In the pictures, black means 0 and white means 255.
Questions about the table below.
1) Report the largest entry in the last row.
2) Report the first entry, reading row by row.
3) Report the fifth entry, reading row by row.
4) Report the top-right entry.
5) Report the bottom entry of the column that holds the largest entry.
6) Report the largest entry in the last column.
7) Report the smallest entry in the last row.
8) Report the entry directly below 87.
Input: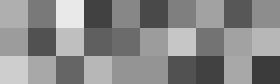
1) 206
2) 175
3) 135
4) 141
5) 101
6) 183
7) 59
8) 162

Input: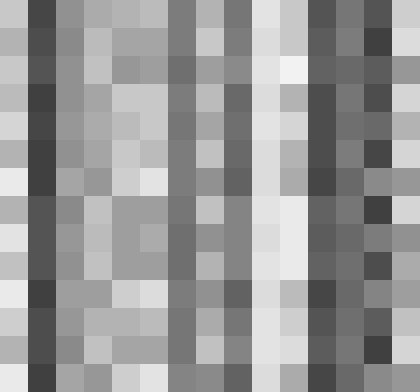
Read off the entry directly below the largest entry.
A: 179
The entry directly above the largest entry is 200
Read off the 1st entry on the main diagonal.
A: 200
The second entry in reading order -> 70
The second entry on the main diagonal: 77
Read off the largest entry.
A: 242
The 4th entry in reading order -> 171
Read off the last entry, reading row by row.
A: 151
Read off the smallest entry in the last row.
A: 64
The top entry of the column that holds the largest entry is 200
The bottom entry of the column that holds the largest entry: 171
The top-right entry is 206
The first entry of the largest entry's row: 200
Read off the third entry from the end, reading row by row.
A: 105
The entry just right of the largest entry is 98
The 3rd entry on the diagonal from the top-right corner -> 105
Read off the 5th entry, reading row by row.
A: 179
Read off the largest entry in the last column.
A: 220

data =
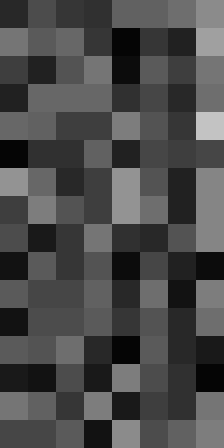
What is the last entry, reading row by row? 125
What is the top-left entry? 40
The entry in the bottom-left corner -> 70
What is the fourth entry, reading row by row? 48
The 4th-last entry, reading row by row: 139
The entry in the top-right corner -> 139
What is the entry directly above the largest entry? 110
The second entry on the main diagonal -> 90
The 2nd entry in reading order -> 76
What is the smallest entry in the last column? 5
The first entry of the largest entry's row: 103
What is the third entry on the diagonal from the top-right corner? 90
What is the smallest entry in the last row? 18
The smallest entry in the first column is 5
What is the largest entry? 195
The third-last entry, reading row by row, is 76
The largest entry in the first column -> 147

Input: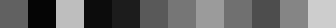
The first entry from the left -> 97
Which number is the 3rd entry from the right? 77
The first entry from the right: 205

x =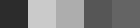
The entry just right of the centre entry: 86
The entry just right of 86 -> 100
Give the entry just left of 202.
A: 44
